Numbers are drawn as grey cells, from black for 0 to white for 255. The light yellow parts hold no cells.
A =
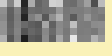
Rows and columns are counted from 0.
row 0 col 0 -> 203
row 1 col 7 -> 116
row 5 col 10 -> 231
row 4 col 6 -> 136
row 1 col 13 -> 122
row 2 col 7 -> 145
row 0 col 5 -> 100
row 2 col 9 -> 121
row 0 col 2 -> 204
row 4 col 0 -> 147
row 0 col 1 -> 132
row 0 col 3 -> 38
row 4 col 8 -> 140
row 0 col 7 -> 209
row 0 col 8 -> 204
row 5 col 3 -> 29
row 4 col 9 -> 120
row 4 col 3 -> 84
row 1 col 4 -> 109
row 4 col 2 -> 132
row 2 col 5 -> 145
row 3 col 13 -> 140
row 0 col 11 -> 130
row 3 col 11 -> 124

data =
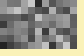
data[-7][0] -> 146
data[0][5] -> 42
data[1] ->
[151, 171, 196, 159, 113, 86, 72, 176, 96, 75, 165]
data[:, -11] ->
[146, 151, 94, 60, 130, 95, 35]
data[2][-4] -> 136
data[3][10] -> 97
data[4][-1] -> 115
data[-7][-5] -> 156
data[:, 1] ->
[119, 171, 96, 107, 119, 85, 63]
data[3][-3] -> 142
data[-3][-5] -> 60
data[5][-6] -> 156
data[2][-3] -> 149
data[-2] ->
[95, 85, 123, 144, 73, 156, 109, 129, 186, 128, 81]
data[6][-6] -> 153
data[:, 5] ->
[42, 86, 191, 123, 181, 156, 153]

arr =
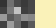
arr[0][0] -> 51
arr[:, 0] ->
[51, 66, 155, 65]
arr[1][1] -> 123
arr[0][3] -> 58
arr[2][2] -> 112
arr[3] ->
[65, 157, 105, 59, 89]

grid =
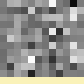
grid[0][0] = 126
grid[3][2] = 168
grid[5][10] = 128
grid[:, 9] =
[108, 138, 147, 129, 195, 117, 141, 130, 118, 120, 124]
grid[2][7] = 187
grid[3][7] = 99
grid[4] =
[136, 154, 163, 104, 130, 159, 87, 234, 45, 195, 139, 143]
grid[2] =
[139, 131, 165, 149, 106, 135, 181, 187, 189, 147, 234, 133]
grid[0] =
[126, 174, 180, 147, 131, 166, 152, 248, 124, 108, 12, 122]
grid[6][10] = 226
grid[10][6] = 135
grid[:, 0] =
[126, 118, 139, 117, 136, 111, 119, 109, 111, 121, 140]
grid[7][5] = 166
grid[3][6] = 119
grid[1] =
[118, 102, 96, 79, 204, 89, 116, 70, 120, 138, 219, 182]
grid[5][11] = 130
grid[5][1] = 202
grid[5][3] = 142
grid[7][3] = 178
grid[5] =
[111, 202, 172, 142, 144, 168, 117, 65, 92, 117, 128, 130]
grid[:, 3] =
[147, 79, 149, 124, 104, 142, 119, 178, 158, 194, 143]
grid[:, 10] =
[12, 219, 234, 137, 139, 128, 226, 183, 224, 75, 126]
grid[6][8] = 119
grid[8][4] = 253
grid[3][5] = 103
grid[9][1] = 66
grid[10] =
[140, 117, 166, 143, 34, 123, 135, 109, 64, 124, 126, 123]

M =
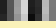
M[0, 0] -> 31
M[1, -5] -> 214
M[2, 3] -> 202
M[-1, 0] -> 38
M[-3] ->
[31, 87, 155, 213, 31, 43, 183, 121]
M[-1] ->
[38, 86, 149, 202, 12, 47, 179, 120]
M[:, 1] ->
[87, 86, 86]

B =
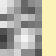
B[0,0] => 236
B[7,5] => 84
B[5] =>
[59, 114, 211, 243, 216, 117]
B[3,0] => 228
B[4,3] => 221
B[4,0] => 82
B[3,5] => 123
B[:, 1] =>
[214, 181, 131, 198, 113, 114, 123, 182]
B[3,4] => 117
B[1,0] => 230
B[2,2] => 175
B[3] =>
[228, 198, 174, 107, 117, 123]
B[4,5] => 167
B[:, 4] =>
[138, 90, 179, 117, 193, 216, 197, 138]
